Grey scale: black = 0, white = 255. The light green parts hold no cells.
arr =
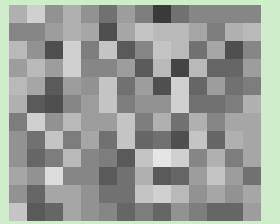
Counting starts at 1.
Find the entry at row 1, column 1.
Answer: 176
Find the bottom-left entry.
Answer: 196
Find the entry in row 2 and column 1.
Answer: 134
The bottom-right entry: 157
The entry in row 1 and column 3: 146
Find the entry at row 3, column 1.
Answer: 185
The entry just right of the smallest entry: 113
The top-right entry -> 134
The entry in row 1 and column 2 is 208
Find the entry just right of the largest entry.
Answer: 208
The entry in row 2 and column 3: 157
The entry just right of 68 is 185
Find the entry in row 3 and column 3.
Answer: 79
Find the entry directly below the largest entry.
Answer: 90
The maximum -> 229
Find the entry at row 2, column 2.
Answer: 134
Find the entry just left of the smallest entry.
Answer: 125
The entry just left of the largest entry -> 196

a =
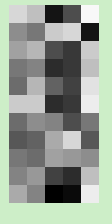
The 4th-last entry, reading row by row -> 131
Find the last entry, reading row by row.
237
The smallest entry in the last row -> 0
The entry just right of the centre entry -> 56
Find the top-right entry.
248
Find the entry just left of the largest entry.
77
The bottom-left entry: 170
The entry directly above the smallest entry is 65
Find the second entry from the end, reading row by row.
10
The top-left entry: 215
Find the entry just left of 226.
65
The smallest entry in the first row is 20

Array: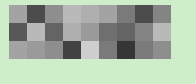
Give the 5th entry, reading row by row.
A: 175
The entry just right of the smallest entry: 122
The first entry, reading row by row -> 163
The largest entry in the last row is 206
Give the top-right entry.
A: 132
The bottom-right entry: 142
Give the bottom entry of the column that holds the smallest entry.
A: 54
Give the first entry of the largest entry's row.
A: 163

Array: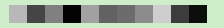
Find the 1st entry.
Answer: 184
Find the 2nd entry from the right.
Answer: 60
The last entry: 13

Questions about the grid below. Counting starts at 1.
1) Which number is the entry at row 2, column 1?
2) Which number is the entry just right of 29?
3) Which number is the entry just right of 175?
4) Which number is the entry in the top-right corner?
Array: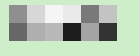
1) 103
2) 164
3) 185
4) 195

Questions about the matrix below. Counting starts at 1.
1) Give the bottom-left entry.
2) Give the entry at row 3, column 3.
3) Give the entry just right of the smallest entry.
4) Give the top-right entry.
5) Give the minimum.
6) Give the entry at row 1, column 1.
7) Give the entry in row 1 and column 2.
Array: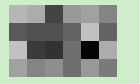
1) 161
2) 50
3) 172
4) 132
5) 5
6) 182
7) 172

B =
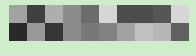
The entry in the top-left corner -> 162
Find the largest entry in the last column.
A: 214
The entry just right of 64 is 174
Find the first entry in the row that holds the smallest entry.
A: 41
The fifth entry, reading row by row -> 108
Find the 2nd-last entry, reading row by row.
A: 183

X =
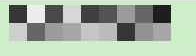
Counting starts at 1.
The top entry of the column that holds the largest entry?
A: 236
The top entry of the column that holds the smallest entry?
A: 30
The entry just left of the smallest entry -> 102
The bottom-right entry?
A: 167
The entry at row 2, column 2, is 102

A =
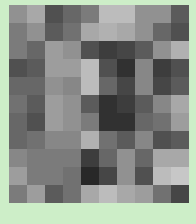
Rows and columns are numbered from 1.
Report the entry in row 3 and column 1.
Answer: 123
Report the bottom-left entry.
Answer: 123
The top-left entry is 145
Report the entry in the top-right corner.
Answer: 91
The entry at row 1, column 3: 80
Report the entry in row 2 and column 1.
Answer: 123
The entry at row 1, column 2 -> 168
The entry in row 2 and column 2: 145
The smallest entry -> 40
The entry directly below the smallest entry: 168
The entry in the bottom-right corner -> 70
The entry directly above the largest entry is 168
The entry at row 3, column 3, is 157
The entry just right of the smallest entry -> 70
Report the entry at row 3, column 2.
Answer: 103
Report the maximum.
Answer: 199
